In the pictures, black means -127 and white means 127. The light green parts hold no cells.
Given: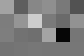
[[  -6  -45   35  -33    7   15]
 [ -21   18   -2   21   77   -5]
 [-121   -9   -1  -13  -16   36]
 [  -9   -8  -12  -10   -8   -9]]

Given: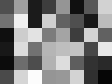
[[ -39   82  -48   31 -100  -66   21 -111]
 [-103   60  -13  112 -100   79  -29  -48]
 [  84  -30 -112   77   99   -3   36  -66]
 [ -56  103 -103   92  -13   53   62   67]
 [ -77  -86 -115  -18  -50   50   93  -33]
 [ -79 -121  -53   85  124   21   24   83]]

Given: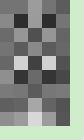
[[-11 -35 -11 -11  28]
 [-82 -10   9 -82  27]
 [ 22 -26 -20  22 -47]
 [-35 -23 -11 -35   9]
 [ 81 -45 -24  81 -62]
 [-74 -55  15 -74 -21]
 [ -8  -5  -5  -8 -36]
 [-27 -44 -32 -27  39]
 [ 27 -41  14  27  88]]

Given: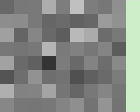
[[ -8  15 -23  -7  -6  45  -2  64  -2]
 [ 27  17  13  12  -6 -25 -20 -30 -24]
 [-19  -6  32 -26   6 -22 -34  57  43]
 [  4 -35  -8 -10  -7  53  -5   1  -8]
 [-18   9  34 -21 -31 -75  -3 -22   3]
 [-21  -3 -43 -17  18 -17 -13 -47 -31]
 [  5 -10  47   2   3  36 -10 -25  -7]
 [ 20 -12   7  -8  -9  -7   4  15 -12]]

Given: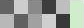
[[-66  62 -28  77   9]
 [ 79 -71  56 -31  33]]

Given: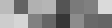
[[  0  90  59 -28  49  53 -43  -5]
 [-22 -26  77  85   1 -25 -73  12]]

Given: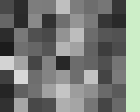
[[ -9 -73 -54 -83  -2  -3  63  -2 -18]
 [-73 -86 -25 -85  10 -78 -16  21  -5]
 [-41 -45 -83  -6 -47 -54  19  61 -19]
 [-66 -51 -99 -15 -25 -42  52  34 -29]
 [-47 -10  83  36 -58   3 -88 -19 -27]
 [-59  -4 -63  88 -17   4  25 -17  66]
 [-21 -37 -90 -31 -14  33  69  29  15]
 [-58 -22 -78  38 -55 -48  47  37  -9]]

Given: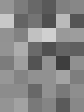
[[  0   7  21  -3 -23 -38]
 [ 58 -42  72 -27 -11 -48]
 [ 25  29  18   2  65  80]
 [-27 -32  19  45 -21 -47]
 [-65  16  -3  31 -44  18]
 [ 36  -1  23   4  17  17]
 [ -6  14  12  12 -23  17]
 [-37   8  20  34  -6   5]]

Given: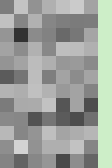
[[ 75  35  -2  67  18  48  65]
 [ -4  -3  65   5  49   6  -1]
 [ -8  37  21 -77  11   2 -22]
 [ 60  48  35  12  49   8  62]
 [ 26  10  20  35  60  47  23]
 [ 12  36 -36 -10  61  -1  35]
 [ 35   3  51  46  64  50  25]
 [ 35 -50  -4  42  43  66 -42]
 [-51 -15   9   7 -45 -10 -36]
 [ 45  54  56   6  20  63  36]
 [ 66   5  14  83  18  47  47]
 [ 13 -26   4 -28   7  22 -54]]
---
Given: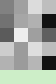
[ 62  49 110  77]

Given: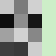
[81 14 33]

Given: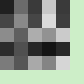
[-69  90  45 -47  -4]

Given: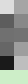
[ 37 -34]

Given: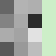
[47 41 44]

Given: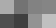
[ 5 19]

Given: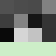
[   1 -106   85]

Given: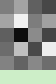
[ -56   -2 -114  -19]
